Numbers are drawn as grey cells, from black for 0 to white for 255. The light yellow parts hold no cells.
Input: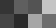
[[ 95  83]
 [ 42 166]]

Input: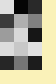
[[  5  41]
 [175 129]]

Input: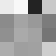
[[248  35]
 [164 153]]

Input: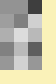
[[147  62]
 [128 208]]

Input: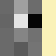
[[160 108]
 [228   5]]

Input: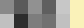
[[ 90 145]
 [ 45 125]]

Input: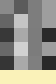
[[ 91 125]
 [197 125]]

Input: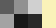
[[145 208]
 [ 24  41]]

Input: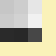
[[205 230]
 [210 241]]
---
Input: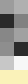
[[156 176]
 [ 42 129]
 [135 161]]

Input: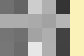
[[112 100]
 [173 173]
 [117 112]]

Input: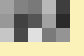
[[162 130]
 [152  65]
 [198  73]]

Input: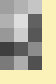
[[159 178]
 [177 222]
 [152 205]]

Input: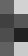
[[102 210]
 [ 64  86]
 [ 77  33]]

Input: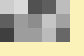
[[205 218]
 [ 95 156]
 [ 63 157]]

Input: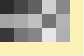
[[ 44  70]
 [165 172]
 [ 57 118]]

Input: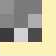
[[145 122]
 [133 121]
 [ 59 209]]

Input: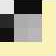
[[231  14]
 [ 41 171]
 [ 17 176]]
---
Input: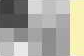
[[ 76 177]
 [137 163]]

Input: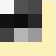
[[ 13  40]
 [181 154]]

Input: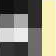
[[172  43]
 [235 108]]

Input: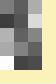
[[ 84 218]
 [ 97 133]]

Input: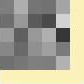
[[152  90]
 [ 95 152]]

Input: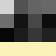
[[19 72]
 [28 55]]

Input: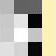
[[228   5]
 [254 197]]

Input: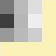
[[182 238]
 [185 206]]
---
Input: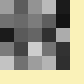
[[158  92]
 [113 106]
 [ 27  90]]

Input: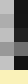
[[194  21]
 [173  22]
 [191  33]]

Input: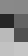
[[137 136]
 [ 38  99]
 [186  80]]

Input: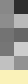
[[136  46]
 [141 186]
 [115 102]]

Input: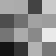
[[173 171]
 [ 77 112]
 [117 171]]

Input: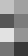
[[194 161]
 [ 86 124]
 [226 149]]
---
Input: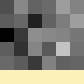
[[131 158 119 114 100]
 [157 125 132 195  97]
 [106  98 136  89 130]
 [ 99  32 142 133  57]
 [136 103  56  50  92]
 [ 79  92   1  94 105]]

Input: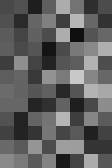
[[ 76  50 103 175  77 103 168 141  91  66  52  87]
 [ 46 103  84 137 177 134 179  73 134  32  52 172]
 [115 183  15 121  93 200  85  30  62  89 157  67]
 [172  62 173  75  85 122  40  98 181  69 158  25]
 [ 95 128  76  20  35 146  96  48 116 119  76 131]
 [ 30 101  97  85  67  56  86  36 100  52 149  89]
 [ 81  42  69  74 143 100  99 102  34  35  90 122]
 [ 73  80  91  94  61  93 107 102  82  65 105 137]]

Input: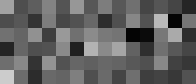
[[ 37 118  45  70  55  82]
 [ 69   5 170  88  65  56]
 [ 85 185 120 112 136  67]
 [ 69  82  11  47  80  62]
 [112 135   4  98  88 111]
 [ 88  80 116 165 100  69]
 [125  45 121 138 104 106]
 [ 87 104 139 179  96  79]
 [151  82 112  32 102 127]
 [ 84  71 153 138  82 100]
 [131 125  62  82 147 105]
 [ 94  51 145  79  51  44]
 [ 78  87 101 102 136 108]
 [162  77 113  36 110 204]]

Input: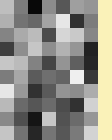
[[149 124 134  34  38  56 172 209 150 211]
 [159  49 201 149  95 239 140  49 107 122]
 [ 87 231 214 178 148 100 148  76  82  87]
 [140 163  75 142  69 111  90 107 198 117]
 [  8 103 187 198 130  91  49  86  21  38]
 [124 115 170 142 187 167 152 106  79 115]
 [190 176 132  62 198 124 230 185 137 197]]

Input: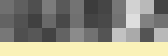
[[ 68 113 185]
 [185 129  84]
 [210 222 170]
 [119 115 194]
 [ 69  73  84]
 [ 60  68 114]
 [115 112 139]
 [ 89  72  99]
 [124 105  67]
 [ 79  64  87]
 [ 95  82  79]
 [112  99 119]]

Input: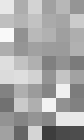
[[149 203 174 177 123 162 124 129 233  77]
 [183 165 159 155 146 196 240 145 231  74]
 [161 170 177 156 128 148 133 242 136  61]
 [211 194 185 161 176 210 155 175 148 213]
 [173 180 145 149 194 222 175 202 133 101]
 [232 191 249 174 222 219 130 113 147 161]]

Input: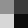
[[ 59  13]
 [145 215]]

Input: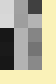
[[ 64 180 133 116 137]
 [160 158 179 179 179]
 [214 216  23  26  23]]
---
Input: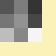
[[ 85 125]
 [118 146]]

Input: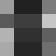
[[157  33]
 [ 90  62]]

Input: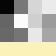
[[  5 120]
 [101 251]]

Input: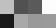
[[192  81]
 [ 25 169]]

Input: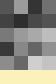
[[ 85 155]
 [ 66  46]]

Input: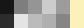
[[ 22 126]
 [ 44 228]]

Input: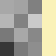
[[168 163]
 [182 130]]
